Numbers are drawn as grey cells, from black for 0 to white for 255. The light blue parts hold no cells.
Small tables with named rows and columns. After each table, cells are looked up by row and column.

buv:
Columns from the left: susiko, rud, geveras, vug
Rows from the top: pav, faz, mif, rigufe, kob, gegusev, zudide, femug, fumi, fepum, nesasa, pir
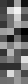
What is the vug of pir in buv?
120
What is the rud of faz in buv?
213
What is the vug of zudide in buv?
140
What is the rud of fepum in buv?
47
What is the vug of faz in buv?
113
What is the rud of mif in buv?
114
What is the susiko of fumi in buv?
103
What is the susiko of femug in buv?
51
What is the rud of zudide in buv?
126
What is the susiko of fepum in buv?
46
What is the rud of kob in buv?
169
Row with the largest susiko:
zudide

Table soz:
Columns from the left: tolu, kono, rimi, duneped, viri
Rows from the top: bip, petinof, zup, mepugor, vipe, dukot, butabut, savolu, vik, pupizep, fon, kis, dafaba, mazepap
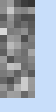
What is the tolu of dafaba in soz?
150
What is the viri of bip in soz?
52
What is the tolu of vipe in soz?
216
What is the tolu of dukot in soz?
88
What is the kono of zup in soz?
146
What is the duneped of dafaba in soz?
203
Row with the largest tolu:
vipe

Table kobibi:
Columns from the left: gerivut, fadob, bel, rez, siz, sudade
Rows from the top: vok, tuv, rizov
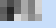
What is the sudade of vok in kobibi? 211
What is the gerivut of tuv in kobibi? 90
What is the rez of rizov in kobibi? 186
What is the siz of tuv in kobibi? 130
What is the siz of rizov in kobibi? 141
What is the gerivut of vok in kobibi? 114
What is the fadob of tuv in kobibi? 38
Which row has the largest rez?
rizov

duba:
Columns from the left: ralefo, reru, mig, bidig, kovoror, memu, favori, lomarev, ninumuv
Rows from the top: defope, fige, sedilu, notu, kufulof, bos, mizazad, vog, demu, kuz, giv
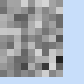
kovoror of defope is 148
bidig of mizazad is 136
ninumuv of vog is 172
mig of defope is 163
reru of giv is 144
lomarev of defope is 163
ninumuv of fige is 203
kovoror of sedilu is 155

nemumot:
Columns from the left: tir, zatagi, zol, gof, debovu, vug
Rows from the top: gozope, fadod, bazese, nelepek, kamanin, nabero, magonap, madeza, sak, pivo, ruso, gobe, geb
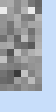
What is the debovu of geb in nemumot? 138
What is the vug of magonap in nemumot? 176
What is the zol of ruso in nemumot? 58
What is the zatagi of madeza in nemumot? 83
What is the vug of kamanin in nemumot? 159
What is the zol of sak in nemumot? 145
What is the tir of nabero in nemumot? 112
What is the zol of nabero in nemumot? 100
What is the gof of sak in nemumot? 168
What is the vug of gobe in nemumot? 140
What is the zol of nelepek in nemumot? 168
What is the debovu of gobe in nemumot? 186
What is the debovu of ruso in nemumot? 131
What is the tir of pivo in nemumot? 137
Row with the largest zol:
madeza

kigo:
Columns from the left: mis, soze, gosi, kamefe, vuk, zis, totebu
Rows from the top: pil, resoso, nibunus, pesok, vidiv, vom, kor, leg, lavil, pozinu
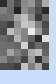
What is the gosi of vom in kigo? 178
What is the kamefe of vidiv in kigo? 135
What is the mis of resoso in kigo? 128
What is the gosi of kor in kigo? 101
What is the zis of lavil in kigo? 50
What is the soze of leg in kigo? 162
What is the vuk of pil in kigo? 151
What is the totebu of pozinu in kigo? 66
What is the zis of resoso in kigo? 79
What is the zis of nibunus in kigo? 59
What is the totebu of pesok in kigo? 74

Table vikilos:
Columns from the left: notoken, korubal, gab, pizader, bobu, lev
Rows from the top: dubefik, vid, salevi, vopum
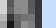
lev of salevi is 55
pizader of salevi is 115
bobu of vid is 93
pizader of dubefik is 141
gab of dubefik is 140
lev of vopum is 55
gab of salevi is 103
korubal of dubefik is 89
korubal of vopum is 23

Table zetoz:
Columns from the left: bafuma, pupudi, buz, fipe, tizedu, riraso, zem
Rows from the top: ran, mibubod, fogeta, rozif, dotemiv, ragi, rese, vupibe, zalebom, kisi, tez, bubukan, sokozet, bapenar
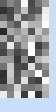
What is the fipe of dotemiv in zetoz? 182
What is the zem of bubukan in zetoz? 249
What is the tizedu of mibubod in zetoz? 80
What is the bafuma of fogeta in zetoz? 106
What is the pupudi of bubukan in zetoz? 188
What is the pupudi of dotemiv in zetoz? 170
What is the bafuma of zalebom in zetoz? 153
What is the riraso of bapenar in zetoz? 51
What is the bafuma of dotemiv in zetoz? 41
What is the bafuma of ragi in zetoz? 170
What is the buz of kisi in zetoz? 73

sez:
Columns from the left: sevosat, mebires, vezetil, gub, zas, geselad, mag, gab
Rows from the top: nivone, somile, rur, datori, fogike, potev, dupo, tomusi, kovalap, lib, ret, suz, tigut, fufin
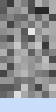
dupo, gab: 171
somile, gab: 173
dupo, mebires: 150
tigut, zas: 122
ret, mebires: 130
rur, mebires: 131
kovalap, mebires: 135
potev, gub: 101
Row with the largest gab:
tigut

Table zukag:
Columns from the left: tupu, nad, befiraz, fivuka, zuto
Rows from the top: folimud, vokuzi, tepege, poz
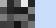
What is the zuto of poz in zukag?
116
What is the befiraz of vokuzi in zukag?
29
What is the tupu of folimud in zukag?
171
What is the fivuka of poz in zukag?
80
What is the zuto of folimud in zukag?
36
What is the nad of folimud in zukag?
41
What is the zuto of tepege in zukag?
53
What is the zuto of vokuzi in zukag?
128
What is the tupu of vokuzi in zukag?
73
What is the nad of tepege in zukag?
83
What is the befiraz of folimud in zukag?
93
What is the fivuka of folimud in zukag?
231
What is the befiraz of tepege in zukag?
109
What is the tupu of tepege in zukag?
125
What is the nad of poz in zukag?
64
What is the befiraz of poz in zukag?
20
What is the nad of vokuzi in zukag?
36
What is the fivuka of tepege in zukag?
113
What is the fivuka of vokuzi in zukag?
26

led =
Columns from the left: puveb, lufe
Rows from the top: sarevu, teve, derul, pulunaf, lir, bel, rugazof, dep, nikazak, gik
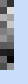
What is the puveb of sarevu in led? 119
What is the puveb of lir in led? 127
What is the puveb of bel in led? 149
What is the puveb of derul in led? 178
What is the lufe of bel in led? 116
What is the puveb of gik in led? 78
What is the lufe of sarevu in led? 49
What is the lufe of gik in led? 145
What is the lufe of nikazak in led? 7
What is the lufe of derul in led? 161
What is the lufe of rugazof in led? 93
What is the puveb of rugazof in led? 91
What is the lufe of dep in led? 26
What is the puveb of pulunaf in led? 97
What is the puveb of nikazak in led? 103
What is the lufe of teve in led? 220

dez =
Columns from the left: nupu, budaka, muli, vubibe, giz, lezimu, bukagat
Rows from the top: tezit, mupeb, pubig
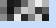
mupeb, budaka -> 19
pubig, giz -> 128
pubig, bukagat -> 26
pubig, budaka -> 59
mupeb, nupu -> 104
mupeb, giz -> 180
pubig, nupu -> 139
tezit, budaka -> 26
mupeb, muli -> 112
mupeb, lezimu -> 55
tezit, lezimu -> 236
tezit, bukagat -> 181
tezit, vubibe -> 102
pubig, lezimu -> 211
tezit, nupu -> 133
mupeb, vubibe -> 202
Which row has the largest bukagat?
tezit

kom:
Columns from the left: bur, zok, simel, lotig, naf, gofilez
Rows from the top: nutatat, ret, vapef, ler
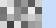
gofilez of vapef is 183
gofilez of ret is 93
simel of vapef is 144
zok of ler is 64
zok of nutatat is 207
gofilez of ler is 167
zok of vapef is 175
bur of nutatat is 225
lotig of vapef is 185
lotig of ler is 99
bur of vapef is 121
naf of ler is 156
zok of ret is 237
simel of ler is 225
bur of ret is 114
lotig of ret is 117
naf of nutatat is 91
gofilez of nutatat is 207
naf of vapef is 206
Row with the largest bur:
nutatat

